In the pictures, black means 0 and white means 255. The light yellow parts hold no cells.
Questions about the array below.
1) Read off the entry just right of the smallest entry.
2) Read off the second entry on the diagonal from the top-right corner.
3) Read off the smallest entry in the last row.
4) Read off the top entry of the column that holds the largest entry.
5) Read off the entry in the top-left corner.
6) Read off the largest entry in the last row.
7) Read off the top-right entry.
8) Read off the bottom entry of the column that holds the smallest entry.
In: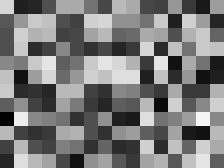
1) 237
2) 157
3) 17
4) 25
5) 214
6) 229
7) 157
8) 37

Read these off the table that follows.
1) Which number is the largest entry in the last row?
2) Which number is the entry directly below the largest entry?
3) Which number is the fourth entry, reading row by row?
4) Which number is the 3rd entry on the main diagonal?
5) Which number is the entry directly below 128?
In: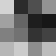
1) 203
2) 161
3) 147
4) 51
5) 182

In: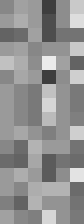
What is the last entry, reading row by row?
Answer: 121
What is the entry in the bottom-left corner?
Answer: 161
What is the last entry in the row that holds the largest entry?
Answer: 99
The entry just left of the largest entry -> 141
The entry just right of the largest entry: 161
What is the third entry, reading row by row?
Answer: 154
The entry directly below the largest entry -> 62
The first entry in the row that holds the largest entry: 193
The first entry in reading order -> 135
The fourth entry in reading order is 62
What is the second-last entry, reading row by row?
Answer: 147
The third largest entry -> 221
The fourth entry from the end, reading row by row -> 127
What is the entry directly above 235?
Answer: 147
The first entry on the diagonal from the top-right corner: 201
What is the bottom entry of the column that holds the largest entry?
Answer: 214
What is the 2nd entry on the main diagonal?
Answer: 173
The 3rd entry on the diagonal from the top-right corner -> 77

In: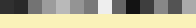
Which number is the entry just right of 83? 170
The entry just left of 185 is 156
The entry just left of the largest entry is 121

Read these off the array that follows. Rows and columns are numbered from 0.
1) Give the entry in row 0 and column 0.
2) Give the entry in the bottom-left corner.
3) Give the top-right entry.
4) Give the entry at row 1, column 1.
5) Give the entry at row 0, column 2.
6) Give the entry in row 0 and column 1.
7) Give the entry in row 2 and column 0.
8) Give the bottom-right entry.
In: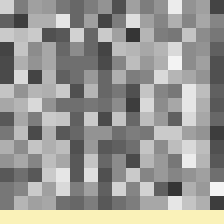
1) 210
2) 119
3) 68
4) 61
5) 160
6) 125
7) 202
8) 61

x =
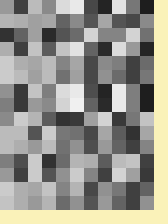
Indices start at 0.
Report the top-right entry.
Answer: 30
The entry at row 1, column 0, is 180
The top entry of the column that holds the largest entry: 233
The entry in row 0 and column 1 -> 64
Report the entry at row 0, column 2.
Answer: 187
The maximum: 240
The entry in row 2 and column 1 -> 99
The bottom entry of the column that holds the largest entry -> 145
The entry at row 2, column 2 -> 160
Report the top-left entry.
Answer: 153
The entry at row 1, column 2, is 160
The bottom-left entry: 195
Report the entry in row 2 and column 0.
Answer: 50
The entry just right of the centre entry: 99
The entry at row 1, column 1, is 174
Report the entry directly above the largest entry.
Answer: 233
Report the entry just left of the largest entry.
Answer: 211

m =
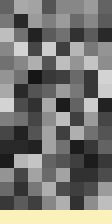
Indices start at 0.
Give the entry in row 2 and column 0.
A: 190
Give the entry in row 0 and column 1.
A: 169
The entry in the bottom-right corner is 190
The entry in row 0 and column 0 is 99
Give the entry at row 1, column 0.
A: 120
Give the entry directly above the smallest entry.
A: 175
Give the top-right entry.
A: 99
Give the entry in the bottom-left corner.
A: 56
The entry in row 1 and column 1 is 41
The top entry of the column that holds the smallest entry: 163
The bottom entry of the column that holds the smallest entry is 63
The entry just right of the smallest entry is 56
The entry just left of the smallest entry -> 113

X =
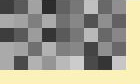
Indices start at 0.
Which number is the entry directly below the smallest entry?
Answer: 170
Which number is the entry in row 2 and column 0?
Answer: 61
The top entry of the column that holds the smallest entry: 45
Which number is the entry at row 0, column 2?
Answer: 162
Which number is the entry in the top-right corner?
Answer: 143
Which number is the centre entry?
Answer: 90
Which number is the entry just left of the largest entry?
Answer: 185
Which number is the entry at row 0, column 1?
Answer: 90
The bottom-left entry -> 170
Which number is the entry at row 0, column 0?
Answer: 61
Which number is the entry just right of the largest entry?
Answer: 74
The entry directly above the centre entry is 112
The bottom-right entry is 198

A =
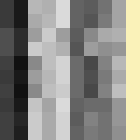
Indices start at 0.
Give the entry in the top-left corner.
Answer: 58
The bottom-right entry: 143
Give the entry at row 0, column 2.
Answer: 183
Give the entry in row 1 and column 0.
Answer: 58
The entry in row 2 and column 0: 79
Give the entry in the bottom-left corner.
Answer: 64
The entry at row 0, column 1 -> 25
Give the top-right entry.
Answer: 164
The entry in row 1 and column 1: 25
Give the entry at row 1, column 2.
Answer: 170
